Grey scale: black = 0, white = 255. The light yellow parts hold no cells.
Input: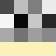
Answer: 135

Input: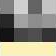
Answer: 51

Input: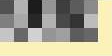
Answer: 103

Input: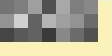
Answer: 80

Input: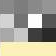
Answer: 41

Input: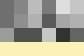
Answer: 100

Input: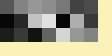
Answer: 131

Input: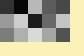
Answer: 82
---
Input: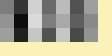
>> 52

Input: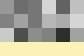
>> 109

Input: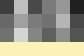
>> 190

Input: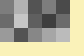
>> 178

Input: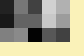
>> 119

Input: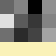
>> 131
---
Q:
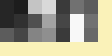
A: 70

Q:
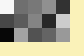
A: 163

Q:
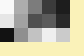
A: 143

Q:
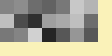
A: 132

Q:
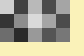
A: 42

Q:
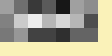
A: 151
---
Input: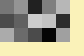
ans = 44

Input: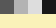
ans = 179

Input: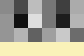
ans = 63

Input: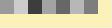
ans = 125

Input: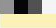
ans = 147

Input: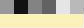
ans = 131

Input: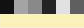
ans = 95
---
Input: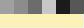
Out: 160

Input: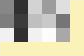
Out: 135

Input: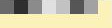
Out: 106

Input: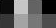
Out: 12

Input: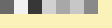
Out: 105

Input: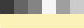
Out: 58

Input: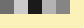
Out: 110
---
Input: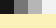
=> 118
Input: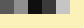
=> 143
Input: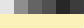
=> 142
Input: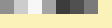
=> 204
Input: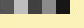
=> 190
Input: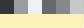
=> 157
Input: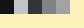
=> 195
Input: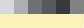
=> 174
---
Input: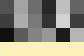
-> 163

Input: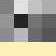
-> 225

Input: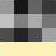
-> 23

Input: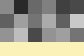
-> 41

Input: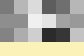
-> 183

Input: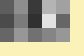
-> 142

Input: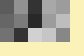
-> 146

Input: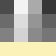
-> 243

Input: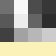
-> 248
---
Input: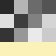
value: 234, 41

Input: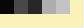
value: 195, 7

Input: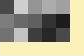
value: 206, 28

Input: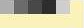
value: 207, 45

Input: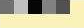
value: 191, 6

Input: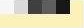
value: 247, 24

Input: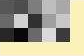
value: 218, 8

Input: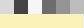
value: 246, 67
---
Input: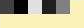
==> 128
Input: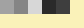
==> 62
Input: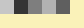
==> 95
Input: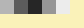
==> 236
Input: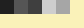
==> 166
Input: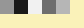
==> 182
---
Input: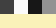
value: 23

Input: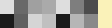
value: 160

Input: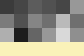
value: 92

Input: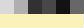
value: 49

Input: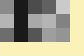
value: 76

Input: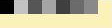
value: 86

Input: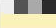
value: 169

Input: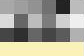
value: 146

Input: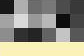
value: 108
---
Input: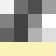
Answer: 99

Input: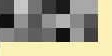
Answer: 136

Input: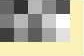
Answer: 62

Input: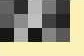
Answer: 23

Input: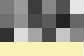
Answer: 48

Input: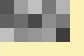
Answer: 191

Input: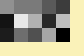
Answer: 28

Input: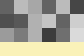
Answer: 155

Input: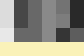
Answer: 232
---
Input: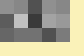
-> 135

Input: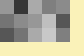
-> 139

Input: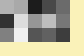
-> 107

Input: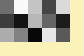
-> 218

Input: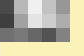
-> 151

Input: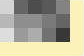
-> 131

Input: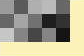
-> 103
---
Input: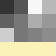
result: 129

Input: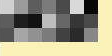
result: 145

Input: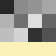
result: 49

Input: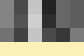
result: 197

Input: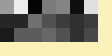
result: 92

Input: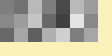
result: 95
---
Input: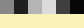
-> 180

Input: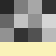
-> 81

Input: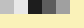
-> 29

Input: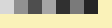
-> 78

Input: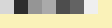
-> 149

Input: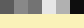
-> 115
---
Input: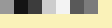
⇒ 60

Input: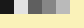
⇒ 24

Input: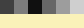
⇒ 124

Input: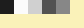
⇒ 29

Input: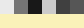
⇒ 117

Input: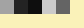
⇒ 163

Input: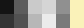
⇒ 52

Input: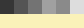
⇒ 84
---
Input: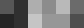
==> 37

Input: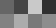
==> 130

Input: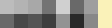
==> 105

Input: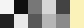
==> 34

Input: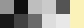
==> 25

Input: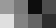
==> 223

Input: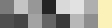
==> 79

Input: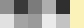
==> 225

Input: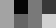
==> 163

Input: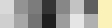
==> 207
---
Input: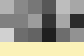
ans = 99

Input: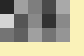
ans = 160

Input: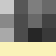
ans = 38

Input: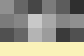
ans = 180

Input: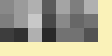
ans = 176

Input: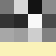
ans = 206
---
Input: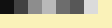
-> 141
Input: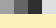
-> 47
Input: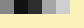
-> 45
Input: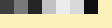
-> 37
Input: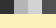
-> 211
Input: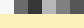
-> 54
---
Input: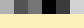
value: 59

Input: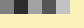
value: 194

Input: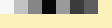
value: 154

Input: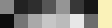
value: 149

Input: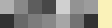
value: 208

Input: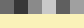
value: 95

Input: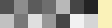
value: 184

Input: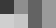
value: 207
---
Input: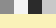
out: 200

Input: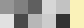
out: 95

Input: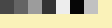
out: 71

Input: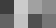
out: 99

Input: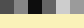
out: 101

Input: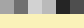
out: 112

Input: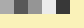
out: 149

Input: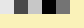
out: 116

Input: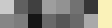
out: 64

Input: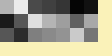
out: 26
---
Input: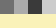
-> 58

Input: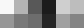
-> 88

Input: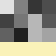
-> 53

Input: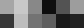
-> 136

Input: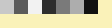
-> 242

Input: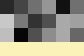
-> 112
